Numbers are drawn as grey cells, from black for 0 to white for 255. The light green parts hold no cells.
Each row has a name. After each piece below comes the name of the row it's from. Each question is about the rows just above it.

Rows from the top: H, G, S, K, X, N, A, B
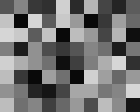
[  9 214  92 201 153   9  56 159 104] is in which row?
G
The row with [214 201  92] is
S
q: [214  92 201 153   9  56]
G
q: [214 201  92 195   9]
S

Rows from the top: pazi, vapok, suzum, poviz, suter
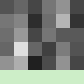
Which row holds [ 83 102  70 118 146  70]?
pazi
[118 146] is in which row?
pazi

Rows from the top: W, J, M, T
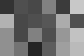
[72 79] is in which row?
J
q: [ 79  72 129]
W
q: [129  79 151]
M
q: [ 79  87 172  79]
J
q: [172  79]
J
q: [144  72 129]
M
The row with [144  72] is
M

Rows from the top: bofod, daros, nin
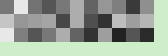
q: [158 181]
daros
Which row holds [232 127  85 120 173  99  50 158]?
nin
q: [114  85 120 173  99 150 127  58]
bofod
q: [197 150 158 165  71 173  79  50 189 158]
daros
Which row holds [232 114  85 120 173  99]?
bofod
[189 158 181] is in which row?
daros
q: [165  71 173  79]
daros

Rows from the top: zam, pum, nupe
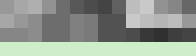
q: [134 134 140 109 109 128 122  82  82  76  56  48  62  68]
nupe
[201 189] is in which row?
pum
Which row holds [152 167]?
zam

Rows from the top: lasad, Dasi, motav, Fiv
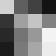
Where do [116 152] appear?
motav
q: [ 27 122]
Fiv
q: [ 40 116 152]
motav

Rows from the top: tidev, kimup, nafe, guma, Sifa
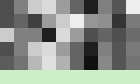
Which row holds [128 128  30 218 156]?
nafe
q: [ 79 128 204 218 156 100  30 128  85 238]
tidev
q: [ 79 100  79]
nafe
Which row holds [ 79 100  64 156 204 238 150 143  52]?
kimup
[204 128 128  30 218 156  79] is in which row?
nafe
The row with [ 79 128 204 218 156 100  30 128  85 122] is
guma

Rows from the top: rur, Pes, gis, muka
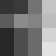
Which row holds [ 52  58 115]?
rur
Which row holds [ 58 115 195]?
rur
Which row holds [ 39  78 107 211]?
gis

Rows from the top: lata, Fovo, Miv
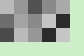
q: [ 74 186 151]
Miv
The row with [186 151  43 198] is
Miv
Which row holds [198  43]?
Fovo
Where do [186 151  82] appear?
lata
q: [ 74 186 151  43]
Miv
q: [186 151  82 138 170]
lata

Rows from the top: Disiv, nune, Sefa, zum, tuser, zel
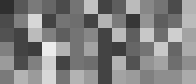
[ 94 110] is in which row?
nune
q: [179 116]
zum
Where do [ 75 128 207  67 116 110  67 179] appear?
tuser
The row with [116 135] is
Sefa
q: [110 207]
Sefa
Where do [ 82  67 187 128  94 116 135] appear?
Sefa

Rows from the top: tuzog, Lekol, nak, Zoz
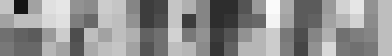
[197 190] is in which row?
Lekol
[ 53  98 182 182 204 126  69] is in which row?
Zoz
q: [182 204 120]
nak
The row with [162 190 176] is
nak
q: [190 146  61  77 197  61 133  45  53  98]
Lekol
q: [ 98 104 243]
Lekol
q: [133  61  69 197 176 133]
tuzog

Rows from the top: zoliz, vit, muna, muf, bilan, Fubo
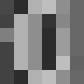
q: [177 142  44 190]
bilan
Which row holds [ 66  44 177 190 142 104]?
Fubo
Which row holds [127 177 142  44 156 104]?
muna
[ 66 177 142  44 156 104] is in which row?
muf

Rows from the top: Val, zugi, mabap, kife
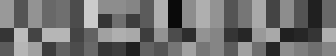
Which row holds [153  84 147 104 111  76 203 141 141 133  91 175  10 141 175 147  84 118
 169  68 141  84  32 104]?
Val
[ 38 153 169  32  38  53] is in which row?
mabap
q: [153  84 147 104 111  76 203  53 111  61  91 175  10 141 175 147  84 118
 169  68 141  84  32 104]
zugi

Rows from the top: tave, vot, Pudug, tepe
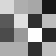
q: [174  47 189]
tepe
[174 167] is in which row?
tave
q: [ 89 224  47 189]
vot
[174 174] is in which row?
tepe
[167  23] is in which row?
tave

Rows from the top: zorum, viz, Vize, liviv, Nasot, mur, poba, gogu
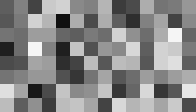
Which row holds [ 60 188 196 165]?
gogu
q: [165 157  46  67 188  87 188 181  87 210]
Nasot
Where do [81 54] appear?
mur

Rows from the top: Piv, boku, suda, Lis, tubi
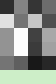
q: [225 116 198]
boku
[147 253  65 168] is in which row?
suda
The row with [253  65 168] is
suda
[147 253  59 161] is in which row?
Lis

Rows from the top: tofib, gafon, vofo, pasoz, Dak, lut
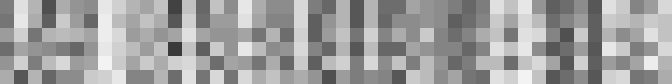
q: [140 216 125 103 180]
tofib
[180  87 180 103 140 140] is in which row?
gafon
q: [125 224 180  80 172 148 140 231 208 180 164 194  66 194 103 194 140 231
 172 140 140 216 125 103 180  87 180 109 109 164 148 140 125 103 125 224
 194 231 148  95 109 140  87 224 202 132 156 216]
tofib
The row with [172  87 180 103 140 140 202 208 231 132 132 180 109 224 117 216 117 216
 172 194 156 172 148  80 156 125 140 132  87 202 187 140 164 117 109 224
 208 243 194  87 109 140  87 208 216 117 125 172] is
lut
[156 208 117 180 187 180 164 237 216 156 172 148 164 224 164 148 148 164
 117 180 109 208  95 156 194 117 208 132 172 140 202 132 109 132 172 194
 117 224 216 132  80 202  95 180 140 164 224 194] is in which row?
vofo

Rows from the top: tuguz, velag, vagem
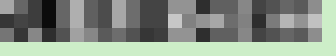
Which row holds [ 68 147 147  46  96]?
tuguz
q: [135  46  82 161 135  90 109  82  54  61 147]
vagem
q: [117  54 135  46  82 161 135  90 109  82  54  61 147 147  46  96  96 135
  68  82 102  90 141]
vagem
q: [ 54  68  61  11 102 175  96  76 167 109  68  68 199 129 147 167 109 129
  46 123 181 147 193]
velag
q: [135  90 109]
vagem
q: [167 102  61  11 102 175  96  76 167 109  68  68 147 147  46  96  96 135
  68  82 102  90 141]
tuguz

